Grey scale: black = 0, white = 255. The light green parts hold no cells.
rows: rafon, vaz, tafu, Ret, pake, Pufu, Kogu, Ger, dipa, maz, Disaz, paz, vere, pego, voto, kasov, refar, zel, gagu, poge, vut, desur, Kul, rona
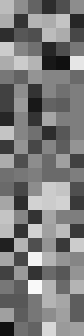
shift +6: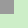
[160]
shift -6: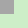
[160]
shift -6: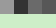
[148  45 100  81]
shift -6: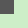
[81]

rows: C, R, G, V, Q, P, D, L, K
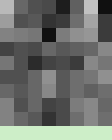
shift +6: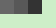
[109  94  57]
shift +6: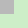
[191]

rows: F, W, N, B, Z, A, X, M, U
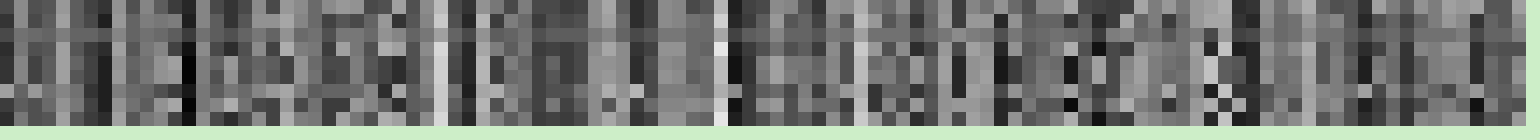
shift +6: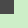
[79]
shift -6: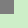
[119]
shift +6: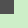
[86]
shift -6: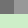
[107 146]
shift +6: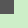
[92]

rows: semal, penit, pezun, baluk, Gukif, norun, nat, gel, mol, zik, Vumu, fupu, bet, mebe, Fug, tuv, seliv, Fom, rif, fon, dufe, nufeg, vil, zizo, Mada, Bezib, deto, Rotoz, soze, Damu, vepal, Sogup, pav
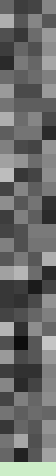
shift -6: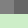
[122  96]
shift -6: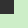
[43]
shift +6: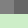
[134 108]
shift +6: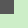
[93]
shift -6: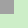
[155]
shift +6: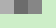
[181 114 140]

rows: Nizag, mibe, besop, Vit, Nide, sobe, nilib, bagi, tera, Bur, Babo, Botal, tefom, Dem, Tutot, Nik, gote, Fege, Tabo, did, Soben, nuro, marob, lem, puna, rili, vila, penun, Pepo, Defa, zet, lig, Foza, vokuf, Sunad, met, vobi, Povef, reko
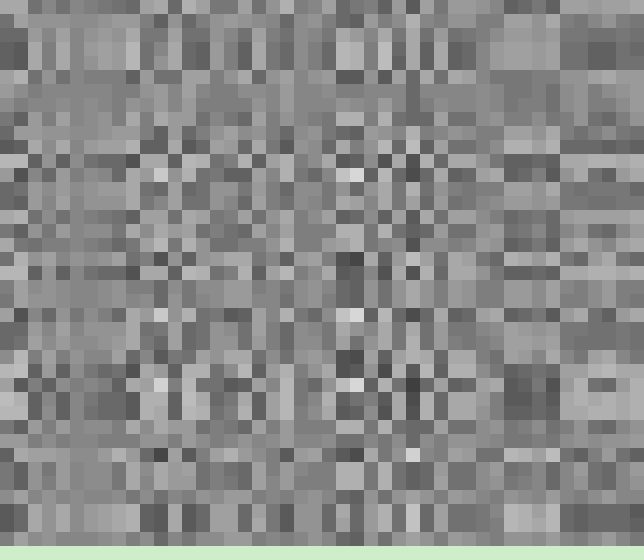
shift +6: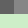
[103 140]
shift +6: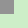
[153]
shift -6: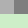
[170 120]
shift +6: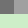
[119 166]
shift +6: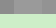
[146 160 160 153]
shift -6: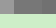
[148 113 113 107]
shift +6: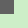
[103]

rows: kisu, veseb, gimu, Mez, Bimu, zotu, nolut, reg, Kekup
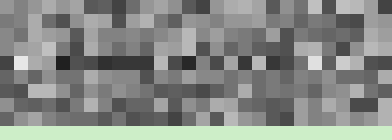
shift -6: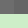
[103  95]
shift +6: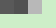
[ 95  87 190]
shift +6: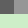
[101 156]
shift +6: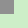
[150]
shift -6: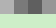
[172 116  89 144]
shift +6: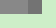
[142 142 121]
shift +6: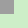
[164]

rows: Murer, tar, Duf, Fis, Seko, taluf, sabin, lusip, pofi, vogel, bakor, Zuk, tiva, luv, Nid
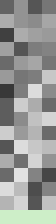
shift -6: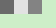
[100 220 125]
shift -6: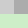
[199 166]

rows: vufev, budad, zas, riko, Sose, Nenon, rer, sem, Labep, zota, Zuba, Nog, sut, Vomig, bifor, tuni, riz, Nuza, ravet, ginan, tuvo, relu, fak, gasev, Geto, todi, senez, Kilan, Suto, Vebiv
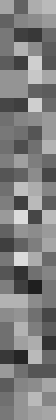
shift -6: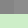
[127 134]
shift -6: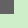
[92]

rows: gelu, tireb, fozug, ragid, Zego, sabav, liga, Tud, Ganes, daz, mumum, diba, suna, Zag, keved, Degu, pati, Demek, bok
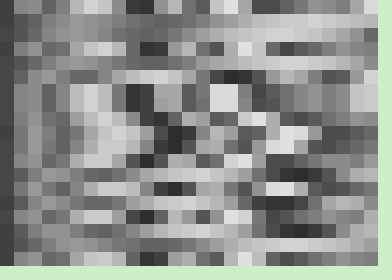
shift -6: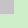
[190]
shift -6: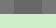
[113  98  98 113]
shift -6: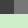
[ 58 113]
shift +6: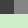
[ 70 139]
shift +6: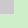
[208]
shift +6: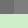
[118 132]

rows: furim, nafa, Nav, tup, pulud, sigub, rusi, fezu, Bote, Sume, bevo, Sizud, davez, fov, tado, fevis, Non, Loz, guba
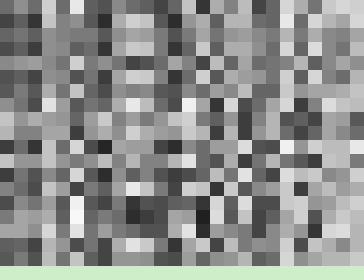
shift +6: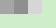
[171 149 220]
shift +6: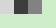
[220  67 136]
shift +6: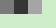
[128  59 171]
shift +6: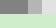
[136 136 187 232]
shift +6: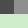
[ 82 149]

